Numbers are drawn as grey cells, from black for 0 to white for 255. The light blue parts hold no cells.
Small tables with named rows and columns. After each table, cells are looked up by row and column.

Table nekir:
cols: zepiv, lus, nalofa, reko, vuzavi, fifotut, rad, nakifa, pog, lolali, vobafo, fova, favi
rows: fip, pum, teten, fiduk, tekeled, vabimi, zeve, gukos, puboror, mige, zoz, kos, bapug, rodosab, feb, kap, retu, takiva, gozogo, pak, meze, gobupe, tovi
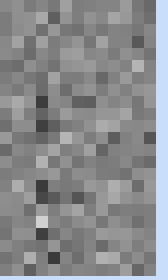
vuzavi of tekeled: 126
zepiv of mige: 124
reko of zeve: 110
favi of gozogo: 126
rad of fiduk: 148
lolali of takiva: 120
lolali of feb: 123
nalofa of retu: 158
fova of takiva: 124
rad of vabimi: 149
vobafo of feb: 114
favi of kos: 85
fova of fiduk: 89
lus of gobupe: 126
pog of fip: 132
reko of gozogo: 208
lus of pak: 144
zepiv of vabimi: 115
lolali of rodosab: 125
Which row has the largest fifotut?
kos

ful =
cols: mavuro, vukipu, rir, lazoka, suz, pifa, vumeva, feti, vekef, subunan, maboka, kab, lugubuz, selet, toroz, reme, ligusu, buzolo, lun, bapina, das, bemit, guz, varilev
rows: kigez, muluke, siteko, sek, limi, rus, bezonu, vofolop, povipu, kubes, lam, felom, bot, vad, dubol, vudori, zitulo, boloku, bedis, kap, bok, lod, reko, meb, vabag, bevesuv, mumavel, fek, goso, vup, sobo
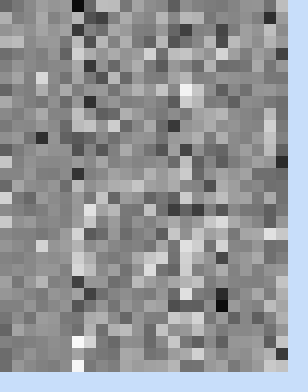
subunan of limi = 171
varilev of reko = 152
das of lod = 152
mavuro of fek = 101
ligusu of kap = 195
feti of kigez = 104
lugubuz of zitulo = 100
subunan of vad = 130
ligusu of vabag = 124
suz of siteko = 149
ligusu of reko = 128
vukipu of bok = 139
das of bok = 132
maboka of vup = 168
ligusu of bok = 206
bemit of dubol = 111
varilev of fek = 150
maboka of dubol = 152
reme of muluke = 184

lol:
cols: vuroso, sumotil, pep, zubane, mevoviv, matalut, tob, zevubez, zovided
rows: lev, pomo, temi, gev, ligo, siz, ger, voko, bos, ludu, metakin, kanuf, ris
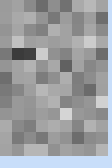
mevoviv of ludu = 150
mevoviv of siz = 168
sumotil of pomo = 169
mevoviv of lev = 142
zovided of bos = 209
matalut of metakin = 164
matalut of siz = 97
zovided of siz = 147
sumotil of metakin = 137
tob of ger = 125
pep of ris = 182
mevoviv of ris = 145
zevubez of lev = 184
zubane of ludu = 157
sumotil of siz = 163
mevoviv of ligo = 145
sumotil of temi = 165
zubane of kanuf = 120
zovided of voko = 160
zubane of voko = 183

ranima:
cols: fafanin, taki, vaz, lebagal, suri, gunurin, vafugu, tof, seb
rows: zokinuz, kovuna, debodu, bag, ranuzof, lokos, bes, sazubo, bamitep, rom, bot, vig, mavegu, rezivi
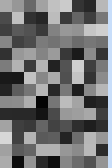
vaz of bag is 76
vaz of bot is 57
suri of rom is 74
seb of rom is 62
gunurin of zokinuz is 203
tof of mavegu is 185
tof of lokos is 63
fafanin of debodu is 63
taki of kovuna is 192
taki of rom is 40

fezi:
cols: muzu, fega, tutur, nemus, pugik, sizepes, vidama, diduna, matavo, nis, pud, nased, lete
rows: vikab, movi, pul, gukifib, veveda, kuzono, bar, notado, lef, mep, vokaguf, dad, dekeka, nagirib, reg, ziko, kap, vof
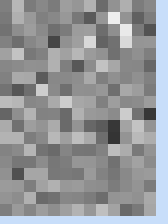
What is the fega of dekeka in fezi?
138
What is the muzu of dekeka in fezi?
131
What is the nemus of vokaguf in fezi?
148
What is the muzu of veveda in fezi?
161
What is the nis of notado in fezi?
111
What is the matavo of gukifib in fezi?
99
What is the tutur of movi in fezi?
153
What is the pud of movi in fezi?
147
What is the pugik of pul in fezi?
111
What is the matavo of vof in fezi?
191
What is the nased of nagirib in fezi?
162
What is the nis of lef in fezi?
158
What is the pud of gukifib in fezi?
217

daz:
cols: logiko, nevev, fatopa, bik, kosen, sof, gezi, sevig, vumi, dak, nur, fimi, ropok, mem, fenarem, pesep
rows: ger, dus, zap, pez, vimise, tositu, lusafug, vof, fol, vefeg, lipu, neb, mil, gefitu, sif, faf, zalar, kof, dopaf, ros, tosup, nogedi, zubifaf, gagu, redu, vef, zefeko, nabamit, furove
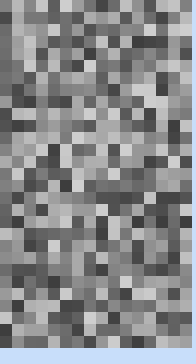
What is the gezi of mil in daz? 103
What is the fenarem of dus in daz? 128
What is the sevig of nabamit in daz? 183
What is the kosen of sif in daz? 92
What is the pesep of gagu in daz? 132
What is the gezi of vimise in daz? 159
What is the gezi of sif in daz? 192
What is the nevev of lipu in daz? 65
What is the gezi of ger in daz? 157
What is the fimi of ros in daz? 187
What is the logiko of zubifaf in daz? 108
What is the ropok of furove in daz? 105
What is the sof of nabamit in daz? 108
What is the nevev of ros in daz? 162
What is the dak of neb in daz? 190
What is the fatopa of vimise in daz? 184
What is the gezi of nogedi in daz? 169
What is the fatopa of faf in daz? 75
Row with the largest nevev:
sif

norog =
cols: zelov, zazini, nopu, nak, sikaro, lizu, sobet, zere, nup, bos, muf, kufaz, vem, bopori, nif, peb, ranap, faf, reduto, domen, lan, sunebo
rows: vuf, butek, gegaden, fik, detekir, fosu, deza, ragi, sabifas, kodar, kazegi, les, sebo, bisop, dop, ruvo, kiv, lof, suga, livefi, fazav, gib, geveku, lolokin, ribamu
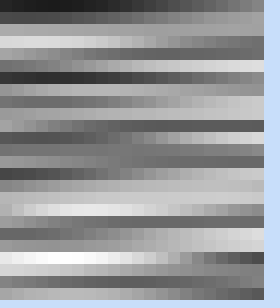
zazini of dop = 73
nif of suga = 105
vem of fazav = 173
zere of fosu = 153
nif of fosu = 199
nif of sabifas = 163
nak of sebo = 116
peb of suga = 105
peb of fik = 140
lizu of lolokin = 106
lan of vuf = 124
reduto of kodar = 195
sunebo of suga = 107
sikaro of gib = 254
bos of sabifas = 127
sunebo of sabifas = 202
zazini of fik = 217
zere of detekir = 119

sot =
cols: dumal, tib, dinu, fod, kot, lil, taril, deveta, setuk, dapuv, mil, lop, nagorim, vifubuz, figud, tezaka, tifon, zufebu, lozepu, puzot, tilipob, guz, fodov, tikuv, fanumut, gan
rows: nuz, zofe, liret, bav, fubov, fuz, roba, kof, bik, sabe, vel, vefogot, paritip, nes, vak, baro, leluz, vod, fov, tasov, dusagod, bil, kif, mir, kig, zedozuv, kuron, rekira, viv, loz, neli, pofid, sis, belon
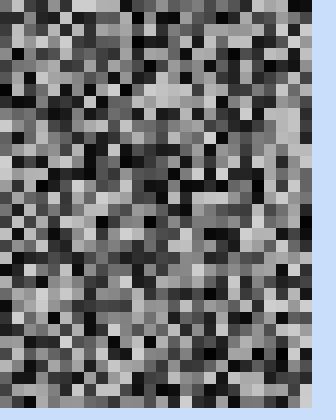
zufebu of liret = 161
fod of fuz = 148
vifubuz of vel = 82
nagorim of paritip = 51
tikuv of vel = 182
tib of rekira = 48
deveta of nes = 13
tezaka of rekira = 41
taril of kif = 12
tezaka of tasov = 201
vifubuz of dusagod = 55
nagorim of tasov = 104
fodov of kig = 191
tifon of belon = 45
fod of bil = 45
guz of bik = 44
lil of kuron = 182
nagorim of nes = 56
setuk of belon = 97
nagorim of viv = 8

